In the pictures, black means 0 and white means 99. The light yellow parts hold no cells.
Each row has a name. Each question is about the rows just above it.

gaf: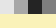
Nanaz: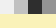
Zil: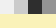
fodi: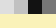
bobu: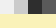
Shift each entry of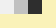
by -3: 90; 72; 15
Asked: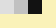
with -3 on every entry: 83; 72; 4
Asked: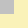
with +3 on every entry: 78
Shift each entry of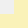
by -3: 90
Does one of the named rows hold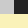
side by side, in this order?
no

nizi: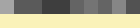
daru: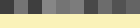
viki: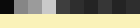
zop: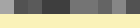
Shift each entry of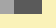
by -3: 61; 32; 32
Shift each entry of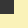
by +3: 24
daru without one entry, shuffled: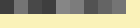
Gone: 42
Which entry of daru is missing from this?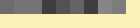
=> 28
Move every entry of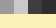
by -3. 57; 75; 21; 15
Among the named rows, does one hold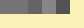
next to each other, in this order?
yes

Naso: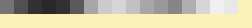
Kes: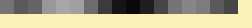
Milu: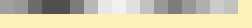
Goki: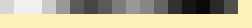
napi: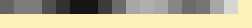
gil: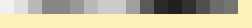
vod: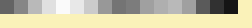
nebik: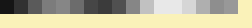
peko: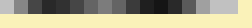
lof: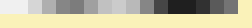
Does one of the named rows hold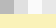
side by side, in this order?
yes
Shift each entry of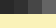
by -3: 13; 16; 24; 36
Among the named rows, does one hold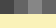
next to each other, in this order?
no
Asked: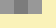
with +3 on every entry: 62; 51; 62
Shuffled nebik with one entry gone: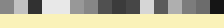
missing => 55
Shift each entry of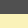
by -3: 28; 28
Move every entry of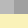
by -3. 69; 59

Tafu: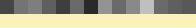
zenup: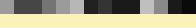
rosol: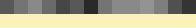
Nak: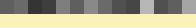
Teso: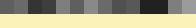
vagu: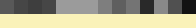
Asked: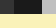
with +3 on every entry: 23; 13; 13; 77
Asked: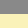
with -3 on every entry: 50; 50

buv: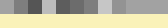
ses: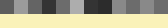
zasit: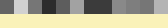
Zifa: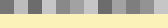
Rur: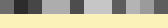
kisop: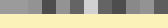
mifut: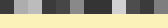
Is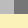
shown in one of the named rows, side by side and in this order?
no
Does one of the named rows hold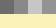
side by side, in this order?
no
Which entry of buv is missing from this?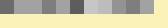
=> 33
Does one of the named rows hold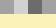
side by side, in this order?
no
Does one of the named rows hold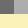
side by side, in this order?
yes
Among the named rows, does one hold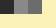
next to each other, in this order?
yes
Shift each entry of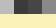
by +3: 76; 26; 30; 56

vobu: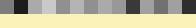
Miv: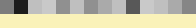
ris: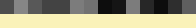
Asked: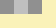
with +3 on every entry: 59; 77; 59
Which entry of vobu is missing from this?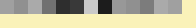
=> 70

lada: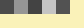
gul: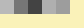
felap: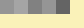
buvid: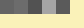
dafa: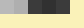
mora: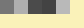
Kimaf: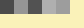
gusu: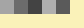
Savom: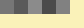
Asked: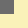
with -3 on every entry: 39
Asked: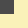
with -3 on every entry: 26
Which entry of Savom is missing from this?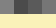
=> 54
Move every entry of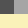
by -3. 29; 61
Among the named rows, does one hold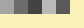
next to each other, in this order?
no

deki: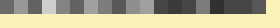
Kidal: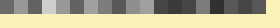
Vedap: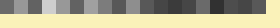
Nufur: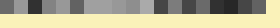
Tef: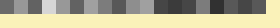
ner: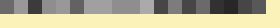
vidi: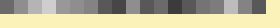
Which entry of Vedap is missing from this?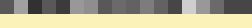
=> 30
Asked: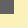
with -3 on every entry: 35
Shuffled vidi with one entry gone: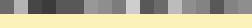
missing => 45

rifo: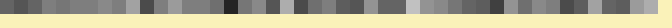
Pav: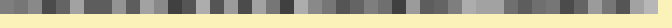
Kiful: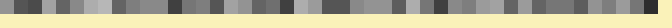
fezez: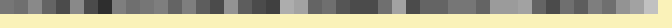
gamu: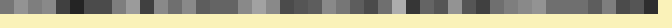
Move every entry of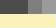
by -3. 26; 26; 46; 57
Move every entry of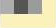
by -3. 64; 30; 57

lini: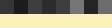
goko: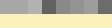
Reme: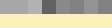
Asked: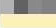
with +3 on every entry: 72; 41; 56; 53
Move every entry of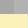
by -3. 62; 66

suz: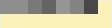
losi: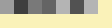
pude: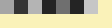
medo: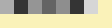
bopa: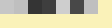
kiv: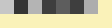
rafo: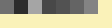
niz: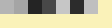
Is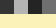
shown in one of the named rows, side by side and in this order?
yes
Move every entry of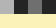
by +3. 73; 17; 46; 17
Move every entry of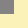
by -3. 48

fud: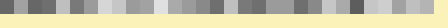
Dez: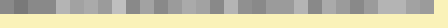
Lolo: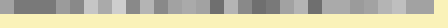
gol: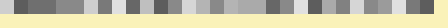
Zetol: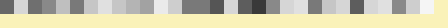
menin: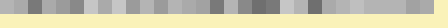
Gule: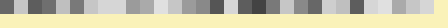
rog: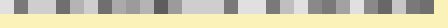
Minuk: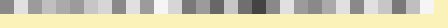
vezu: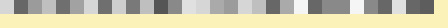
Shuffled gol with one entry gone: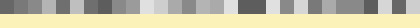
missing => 50
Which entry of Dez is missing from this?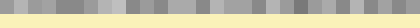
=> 56
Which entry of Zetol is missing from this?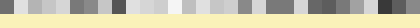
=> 91
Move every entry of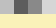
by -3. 71; 33; 50; 80

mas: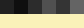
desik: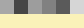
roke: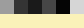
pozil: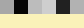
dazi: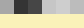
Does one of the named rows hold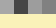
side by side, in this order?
yes
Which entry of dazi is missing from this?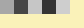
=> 73
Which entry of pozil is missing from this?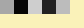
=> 69
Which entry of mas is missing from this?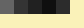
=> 31
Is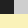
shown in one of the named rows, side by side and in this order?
no
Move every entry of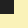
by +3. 16

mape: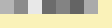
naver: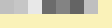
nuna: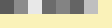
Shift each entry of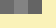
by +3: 45; 54; 42
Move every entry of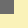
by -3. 39
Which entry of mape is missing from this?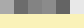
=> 70

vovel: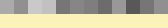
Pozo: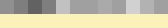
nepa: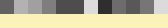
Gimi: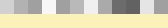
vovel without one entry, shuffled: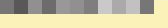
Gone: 52
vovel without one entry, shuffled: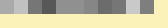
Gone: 59
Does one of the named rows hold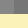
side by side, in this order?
no
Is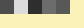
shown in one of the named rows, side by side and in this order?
yes

